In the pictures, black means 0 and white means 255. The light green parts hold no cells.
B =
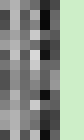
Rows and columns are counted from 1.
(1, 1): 153
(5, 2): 179
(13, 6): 71
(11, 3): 117
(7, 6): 104
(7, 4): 202
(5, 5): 41
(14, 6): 98
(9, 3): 108
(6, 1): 86
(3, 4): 130
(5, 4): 111
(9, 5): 92
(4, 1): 134
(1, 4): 107
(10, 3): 112
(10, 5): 13
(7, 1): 117
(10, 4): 102
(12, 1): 165
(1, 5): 39
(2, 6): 103
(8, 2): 142

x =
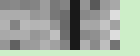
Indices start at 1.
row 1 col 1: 133
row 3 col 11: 195
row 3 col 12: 161
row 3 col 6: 149
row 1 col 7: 132
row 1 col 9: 149
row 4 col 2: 172
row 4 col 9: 137
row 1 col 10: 89
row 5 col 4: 156
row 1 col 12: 168
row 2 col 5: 157
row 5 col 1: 150
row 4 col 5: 160
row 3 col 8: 25
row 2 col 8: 25
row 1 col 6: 121
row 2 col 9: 137

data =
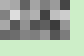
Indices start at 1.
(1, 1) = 177
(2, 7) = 205
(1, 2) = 168
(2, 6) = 191
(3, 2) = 86
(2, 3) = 156
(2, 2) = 221
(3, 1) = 168

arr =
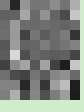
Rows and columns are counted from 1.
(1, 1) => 124
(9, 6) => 159
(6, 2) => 216
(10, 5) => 80
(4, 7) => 123
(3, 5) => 110
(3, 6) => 106
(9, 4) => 129
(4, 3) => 66
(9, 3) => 39
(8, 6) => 134
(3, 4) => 105
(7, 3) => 164
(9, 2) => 130
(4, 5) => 92
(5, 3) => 99
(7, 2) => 140
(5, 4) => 102
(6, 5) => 96
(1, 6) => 140
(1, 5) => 118
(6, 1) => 92
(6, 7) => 96
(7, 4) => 87
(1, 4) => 117

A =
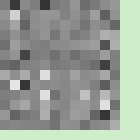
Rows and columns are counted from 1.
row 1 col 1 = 125
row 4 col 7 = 143
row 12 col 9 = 153
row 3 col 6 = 135
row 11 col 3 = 166
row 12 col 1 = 150
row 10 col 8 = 144
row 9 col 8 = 146
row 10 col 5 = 223
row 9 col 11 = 93
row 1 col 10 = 122
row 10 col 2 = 130
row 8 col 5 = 222
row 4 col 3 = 125
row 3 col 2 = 163
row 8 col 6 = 143
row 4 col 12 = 169
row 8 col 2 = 143
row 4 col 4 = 136
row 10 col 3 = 144
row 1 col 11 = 139
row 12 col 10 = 101
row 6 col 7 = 130
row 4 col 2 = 144
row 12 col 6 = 113
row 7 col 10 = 109
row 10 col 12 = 149
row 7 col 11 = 63
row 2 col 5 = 150
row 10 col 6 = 113
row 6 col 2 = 147
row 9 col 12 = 141
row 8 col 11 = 167
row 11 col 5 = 170

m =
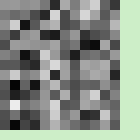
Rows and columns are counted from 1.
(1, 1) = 151
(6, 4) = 64
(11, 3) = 112
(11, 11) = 119
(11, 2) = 236
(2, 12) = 140
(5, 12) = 71
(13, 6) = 178
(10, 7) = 174
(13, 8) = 109
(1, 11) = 99
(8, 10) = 169
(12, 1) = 79
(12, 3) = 53
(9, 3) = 99
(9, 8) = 76
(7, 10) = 158
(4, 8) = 150
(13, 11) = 156
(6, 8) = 29
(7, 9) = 166
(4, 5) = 41
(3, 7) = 73
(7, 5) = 167
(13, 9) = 87
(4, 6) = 27
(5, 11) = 166
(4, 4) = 155
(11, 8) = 91
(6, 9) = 105
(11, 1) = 115
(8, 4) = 141
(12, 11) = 199
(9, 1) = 88
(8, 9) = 147
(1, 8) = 125
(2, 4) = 75
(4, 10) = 77
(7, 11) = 173

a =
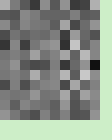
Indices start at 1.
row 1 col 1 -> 174
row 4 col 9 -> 103
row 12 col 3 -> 96
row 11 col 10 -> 131
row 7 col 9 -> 146
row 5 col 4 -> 119
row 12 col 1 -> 147
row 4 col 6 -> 125
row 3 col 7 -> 164
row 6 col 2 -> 126
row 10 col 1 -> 123
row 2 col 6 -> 100
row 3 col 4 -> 120
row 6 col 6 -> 130
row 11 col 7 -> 148
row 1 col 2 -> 123
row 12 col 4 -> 79
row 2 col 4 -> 123
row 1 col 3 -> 89
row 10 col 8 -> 89
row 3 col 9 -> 108
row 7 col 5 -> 79
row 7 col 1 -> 122
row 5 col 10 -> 132
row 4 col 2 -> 115
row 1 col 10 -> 176
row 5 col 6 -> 148
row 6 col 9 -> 184
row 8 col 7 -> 181
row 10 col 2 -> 116
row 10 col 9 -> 161
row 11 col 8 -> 83
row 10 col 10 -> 138

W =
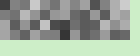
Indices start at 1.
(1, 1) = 64
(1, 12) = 175
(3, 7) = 66
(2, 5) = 99
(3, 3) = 148
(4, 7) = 53
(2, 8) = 105
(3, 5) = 194
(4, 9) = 93
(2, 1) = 125
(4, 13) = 104
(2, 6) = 151
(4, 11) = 155
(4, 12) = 96
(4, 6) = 126
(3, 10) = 95
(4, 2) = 127
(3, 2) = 93

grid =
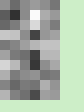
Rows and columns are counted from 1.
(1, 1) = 145
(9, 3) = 122
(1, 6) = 118
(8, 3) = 140
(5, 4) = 182
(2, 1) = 92
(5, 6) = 194
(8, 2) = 124
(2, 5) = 172
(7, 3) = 127
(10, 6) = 154
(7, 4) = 55
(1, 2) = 107
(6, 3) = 111
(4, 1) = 199
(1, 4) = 155
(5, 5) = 195

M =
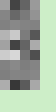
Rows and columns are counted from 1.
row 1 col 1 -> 161
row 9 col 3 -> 91
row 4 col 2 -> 201
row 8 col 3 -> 131
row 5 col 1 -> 162
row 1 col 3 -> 100
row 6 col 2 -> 215
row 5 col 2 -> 67
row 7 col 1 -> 130
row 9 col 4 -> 168
